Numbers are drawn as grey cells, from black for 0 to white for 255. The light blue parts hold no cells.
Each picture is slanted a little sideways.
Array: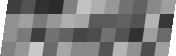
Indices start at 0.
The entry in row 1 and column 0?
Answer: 144
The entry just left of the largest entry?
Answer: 151
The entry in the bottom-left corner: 129
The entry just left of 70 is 98
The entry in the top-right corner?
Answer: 159
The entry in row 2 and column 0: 144
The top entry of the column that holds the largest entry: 49
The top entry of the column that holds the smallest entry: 43
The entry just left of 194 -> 129
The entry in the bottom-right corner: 159
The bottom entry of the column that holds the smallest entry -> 106
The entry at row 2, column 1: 122

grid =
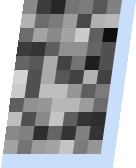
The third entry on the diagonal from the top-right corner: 203
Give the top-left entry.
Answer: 137
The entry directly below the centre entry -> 190
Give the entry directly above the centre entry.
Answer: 66
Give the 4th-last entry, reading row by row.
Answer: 163
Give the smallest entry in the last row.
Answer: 116
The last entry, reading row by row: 150
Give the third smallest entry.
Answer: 38
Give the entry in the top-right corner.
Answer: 129
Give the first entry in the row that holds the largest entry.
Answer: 211
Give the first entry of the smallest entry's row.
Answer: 108
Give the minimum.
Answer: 15
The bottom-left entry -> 163
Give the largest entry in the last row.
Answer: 196
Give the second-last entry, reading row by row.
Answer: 123
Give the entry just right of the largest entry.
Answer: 80
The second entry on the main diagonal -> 108
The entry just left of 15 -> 95
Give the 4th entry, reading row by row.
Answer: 116
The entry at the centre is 87
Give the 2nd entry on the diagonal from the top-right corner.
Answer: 177
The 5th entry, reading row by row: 123
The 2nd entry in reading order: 60

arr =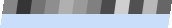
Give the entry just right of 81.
184
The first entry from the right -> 102
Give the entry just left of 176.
142
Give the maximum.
207

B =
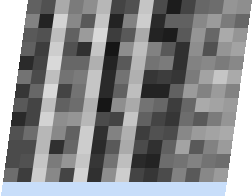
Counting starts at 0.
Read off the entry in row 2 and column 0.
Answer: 89
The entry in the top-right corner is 142
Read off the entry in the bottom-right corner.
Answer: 155
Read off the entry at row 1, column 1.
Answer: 35
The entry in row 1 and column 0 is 130
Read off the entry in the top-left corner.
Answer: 97
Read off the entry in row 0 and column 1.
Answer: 81
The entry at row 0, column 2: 170
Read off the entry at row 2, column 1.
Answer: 81
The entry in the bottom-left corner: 109

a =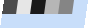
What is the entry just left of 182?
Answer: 26
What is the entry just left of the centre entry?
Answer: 230

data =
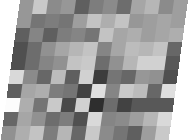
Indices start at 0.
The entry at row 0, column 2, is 139
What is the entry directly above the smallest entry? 223
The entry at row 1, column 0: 151
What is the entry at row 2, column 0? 95
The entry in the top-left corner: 151
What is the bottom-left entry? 145
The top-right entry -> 158
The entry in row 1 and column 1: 117
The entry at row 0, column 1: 201
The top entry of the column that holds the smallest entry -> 139
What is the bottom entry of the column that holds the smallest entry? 201
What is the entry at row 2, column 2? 95
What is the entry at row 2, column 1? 133
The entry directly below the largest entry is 103
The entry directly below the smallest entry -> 217

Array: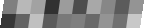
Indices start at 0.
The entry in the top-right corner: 148
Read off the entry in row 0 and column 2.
162
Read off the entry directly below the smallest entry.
91
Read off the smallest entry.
49
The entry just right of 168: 135
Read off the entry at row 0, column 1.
184

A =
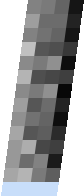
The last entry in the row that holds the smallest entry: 8
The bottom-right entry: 94
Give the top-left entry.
130
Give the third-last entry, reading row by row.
180
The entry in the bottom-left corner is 166
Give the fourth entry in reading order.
21
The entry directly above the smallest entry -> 63
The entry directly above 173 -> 86
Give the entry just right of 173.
71
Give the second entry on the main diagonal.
108
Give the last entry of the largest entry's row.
56
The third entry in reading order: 100

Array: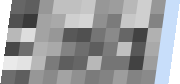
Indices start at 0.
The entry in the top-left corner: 102
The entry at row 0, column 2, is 151
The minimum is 58
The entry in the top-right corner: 151
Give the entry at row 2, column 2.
163
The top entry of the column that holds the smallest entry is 94
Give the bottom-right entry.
138
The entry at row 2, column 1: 221
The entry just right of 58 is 163
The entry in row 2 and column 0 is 184
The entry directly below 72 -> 234
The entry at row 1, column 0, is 80
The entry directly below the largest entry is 110
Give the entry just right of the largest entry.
227
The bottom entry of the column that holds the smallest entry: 94
